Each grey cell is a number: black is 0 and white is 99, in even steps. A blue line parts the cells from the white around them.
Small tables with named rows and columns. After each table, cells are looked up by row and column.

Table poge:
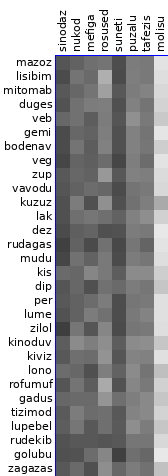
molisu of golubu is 90
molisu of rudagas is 88
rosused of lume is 44
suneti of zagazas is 40
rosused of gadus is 58
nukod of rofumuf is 45

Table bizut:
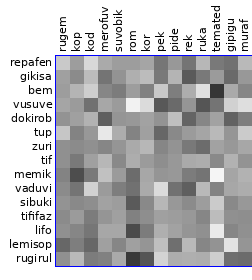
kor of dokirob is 63
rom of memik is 42
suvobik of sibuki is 61
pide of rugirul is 67
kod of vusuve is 44
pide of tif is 59
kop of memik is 30
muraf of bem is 52
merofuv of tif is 71
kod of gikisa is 73
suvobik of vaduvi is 49
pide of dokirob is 74
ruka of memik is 45
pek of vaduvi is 85
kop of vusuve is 60
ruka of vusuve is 33
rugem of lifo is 56
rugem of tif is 56
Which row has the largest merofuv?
tup

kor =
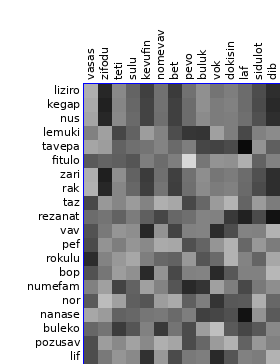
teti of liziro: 53
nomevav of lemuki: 51
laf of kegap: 42
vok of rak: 48
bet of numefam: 33
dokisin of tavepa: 29
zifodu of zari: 12
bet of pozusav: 64
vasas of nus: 64
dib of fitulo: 50
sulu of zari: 38
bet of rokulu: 38

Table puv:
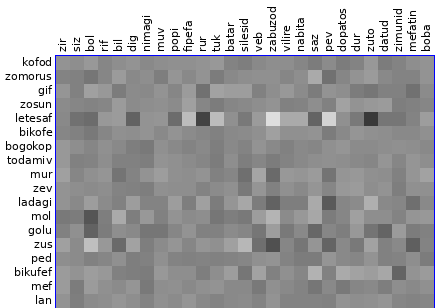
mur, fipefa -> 55
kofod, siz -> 55
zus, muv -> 54
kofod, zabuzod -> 55
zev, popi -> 55
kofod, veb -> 53
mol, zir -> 47

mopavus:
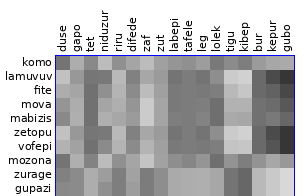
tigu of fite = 72
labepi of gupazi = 66
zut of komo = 62
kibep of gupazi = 40
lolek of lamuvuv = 55
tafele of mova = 48
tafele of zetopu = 48
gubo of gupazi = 84
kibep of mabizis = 65
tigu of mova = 69
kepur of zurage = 78
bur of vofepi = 41
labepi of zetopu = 45
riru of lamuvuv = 72
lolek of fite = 49

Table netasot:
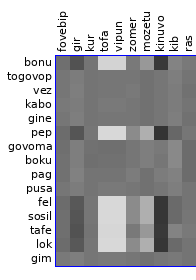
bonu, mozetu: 59
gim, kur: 46
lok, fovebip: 42
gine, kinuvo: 46
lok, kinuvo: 21
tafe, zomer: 47
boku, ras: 42
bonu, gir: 32
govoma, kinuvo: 47
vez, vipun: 46
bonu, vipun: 82
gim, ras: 45
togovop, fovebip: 46
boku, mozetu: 49
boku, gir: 49
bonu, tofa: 82
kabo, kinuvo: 46

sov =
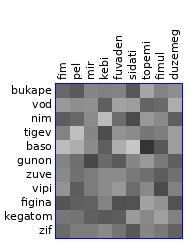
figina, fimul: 57
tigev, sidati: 54
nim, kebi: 73
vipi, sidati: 42
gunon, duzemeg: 37
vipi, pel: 36
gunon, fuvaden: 35
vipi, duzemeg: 50
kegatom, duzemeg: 50
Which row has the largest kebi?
nim

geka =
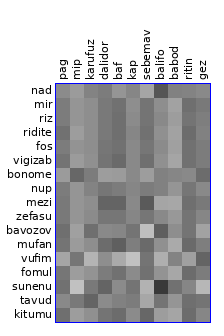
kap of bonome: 53
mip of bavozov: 62
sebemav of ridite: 44
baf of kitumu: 42
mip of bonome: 40
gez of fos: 48
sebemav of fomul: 44
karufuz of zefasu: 54
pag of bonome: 60
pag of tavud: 53
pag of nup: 48
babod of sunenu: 44
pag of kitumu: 43
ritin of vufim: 62
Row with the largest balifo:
vufim

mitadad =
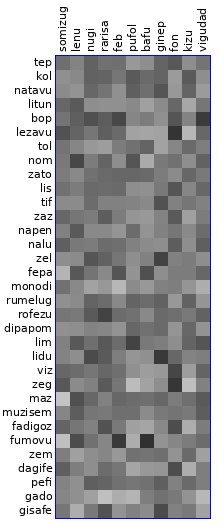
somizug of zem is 49
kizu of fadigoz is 67
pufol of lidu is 58
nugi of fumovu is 44
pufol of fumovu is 67
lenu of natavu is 57
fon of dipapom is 58
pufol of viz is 56
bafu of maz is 43
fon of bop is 33
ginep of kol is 39
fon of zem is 57
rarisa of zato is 41
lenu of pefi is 56
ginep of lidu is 22

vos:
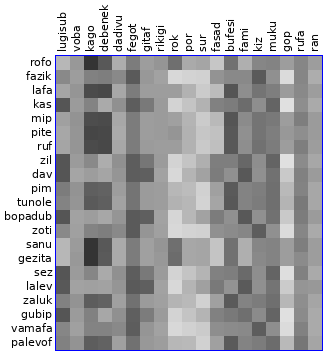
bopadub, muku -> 44
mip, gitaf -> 61
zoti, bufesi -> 54
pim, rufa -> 51
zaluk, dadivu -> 62
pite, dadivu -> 66
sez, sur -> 70
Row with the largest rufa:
lalev

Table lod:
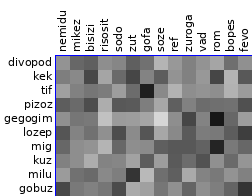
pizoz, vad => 42
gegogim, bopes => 40
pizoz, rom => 43
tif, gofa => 12
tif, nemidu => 62
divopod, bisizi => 37
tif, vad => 57
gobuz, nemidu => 28
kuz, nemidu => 50
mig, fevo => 40
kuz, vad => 32
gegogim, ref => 55
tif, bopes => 69
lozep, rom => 47
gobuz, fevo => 20
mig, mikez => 55
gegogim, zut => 61
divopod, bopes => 43
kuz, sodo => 52
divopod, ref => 59

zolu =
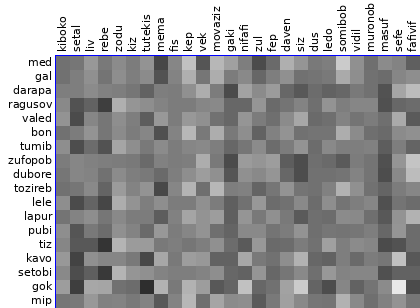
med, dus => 47
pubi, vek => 57
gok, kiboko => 61
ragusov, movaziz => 53
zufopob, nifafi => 60
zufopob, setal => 52
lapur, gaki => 37
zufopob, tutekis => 41
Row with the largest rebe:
gok

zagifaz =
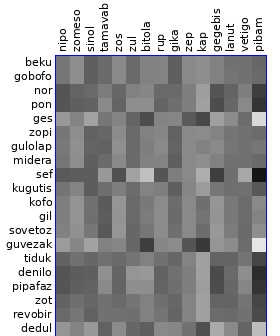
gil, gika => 41
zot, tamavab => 44
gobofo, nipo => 46
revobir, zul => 43
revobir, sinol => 38
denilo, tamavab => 56
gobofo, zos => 53
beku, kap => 55
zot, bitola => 50
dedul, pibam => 73
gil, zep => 53
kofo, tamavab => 35
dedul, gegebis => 66
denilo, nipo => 33
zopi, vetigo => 44
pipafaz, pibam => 20
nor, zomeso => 39
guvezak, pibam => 89
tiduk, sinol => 40

